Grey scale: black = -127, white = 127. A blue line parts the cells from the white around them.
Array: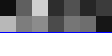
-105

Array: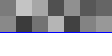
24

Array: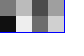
80

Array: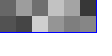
6

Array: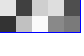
-5

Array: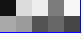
-57

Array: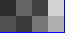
48

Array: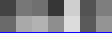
20

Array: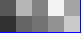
74
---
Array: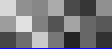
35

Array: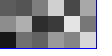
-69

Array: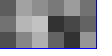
-77

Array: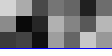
4

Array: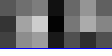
-8

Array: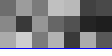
-46

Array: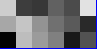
-15

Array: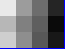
0
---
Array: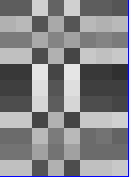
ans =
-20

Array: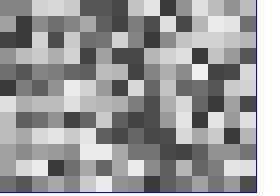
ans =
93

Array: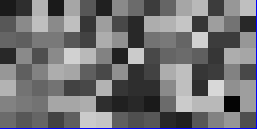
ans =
30

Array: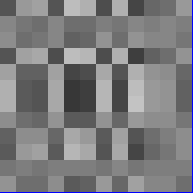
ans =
-1

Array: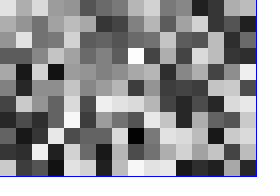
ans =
60

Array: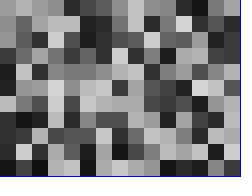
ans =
77

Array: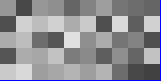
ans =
66
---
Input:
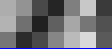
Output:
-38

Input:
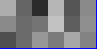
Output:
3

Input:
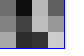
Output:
77

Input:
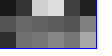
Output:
40

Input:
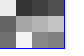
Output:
0

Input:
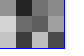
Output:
-52

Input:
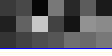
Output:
-6

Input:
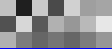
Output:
23

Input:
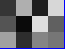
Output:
-9

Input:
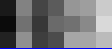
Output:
59
